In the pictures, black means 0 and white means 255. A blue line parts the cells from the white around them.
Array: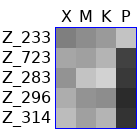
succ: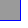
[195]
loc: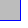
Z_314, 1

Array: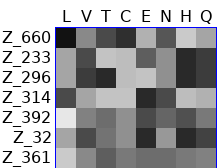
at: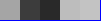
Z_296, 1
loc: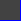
Z_32, 8
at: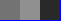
Z_32, 3
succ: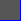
[202]
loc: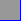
Z_32, 6
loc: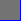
Z_32, 3

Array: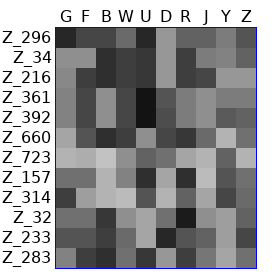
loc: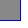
Z_216, 1
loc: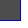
Z_392, 6
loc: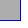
Z_723, 2
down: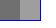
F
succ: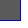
[98]
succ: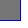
[165]
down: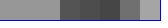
D

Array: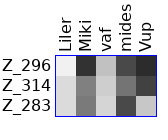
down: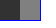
Miki
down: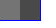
mides
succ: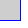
[116]
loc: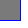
Z_283, 2
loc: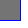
Z_314, 4
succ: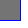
[65]
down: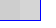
vaf

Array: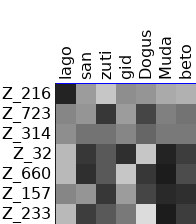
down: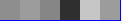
gid
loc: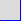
Z_233, 5
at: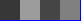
Z_723, 3
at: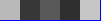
Z_32, 1
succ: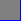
[115]

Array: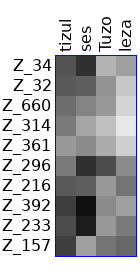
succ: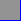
[199]
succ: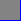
[153]
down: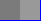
tizul
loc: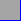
Z_314, 2
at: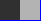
Z_34, 2
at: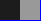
Z_233, 2

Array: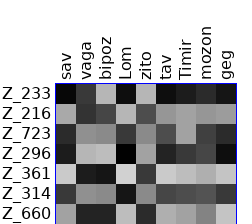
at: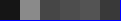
Z_314, 4
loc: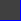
Z_723, 8
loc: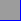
Z_216, 9
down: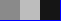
bipoz
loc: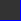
Z_216, 2

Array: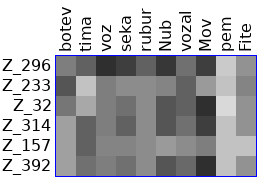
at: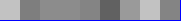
Z_233, 2
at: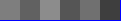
Z_314, 3
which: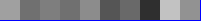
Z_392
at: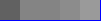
Z_157, 2
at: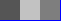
Z_233, 1
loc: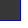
Z_296, 6
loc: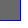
Z_392, 7

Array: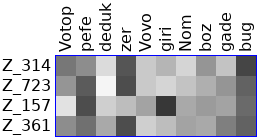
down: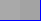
Nom
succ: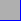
[149]
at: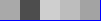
Z_361, 3
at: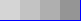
Z_723, 6
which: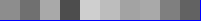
Z_361
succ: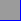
[163]

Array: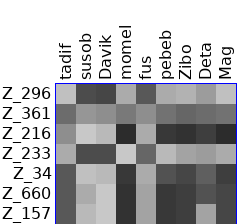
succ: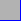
[156]
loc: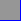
Z_361, 2

